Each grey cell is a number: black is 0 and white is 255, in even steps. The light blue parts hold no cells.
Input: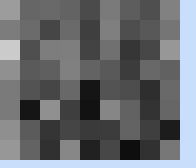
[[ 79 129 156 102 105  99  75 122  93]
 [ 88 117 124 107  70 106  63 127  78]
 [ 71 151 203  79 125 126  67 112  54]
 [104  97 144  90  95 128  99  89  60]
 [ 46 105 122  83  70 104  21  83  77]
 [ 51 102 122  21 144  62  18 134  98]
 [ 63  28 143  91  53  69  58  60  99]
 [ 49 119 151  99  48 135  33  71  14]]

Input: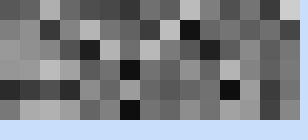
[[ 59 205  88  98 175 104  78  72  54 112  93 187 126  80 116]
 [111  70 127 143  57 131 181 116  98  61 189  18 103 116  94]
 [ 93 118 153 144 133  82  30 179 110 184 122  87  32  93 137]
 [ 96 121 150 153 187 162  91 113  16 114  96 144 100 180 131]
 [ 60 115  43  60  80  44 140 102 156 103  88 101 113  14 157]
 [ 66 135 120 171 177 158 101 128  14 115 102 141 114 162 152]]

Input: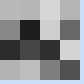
[[214 180 185 183]
 [206 104 136  29]
 [ 48 212  43  69]
 [127  82 179 189]]

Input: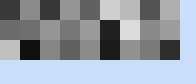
[[ 83 174  57 139  55 149  97 207 186]
 [138 157 108 111 149 119 155  33 220]
 [122  46 192  15 133  96 139  26 145]]

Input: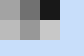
[[113  24 163]
 [152 200 187]]

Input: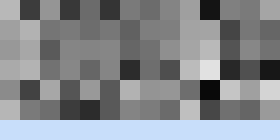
[[122 165 184  60 149  56 107  52 122 108 132 159  20 128]
 [119 102 160 178 117 122 109 119  97 126 127 163 164  69]
 [135 114 152 167  90 133 132 134 102 113 143 165 185  84]
 [ 80  23 170 179 114 135 102 133  44 110  78 187 225  40]
 [160 212 139  66 167  85 153  89 178 148 150 110   9 197]
 [101 154 182 122 110  60  44  89 132 124 107 191  71 112]]
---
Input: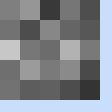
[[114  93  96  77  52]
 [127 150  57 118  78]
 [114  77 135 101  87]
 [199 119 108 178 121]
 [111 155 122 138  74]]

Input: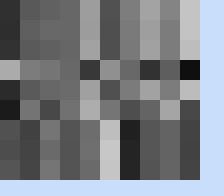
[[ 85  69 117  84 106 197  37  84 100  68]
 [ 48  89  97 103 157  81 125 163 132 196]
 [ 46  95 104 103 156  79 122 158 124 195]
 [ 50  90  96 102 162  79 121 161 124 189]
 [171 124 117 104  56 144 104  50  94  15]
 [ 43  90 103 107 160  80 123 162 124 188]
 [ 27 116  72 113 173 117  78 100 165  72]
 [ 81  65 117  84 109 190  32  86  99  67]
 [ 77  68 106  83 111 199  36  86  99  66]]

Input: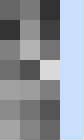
[[164 132 102]
 [102 121  50]
 [ 51 146  63]
 [128 179 115]
 [110  81 217]
 [161 156 127]
 [138 116  85]]

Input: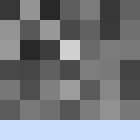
[[ 92 120 110  86 124 145 119]
 [ 54 148  39  94 123  55  98]
 [147  87 152  73  96  57 112]
 [154  40  61 208 106 123 120]
 [ 72  69  95  74 125 121  68]
 [119  78 127 156  90 135  73]]

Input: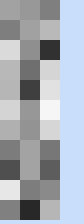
[[128  40 182]
 [162 152 127]
 [126 161 185]
 [218 143  49]
 [184 111 213]
 [182  63 225]
 [212 151 246]
 [176 147 214]
 [124 163 119]
 [ 79 163  93]
 [231 125 138]]

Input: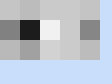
[[185 161 210 203 188]
 [197 188 202 202 196]
 [129  28 241 203 134]]

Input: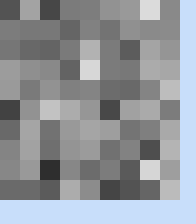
[[106 106  91 172 140  69  83 101 187]
 [ 83 163  71 123 125 146 153 219 137]
 [124 120 120 101 129 115 144 138 139]
 [118 104 100 122 178 123  92 164 149]
 [156 143 137  99 215 123 120 171 167]
 [154 122 146 128 132 108 105 132 189]
 [ 66 146 194 172 150  72 161 170 124]
 [105 165 114 153 165 158 116 127 169]
 [132 162 111 148 155 113 130  78 180]
 [135 153  46 135 108 124  90 214 158]]
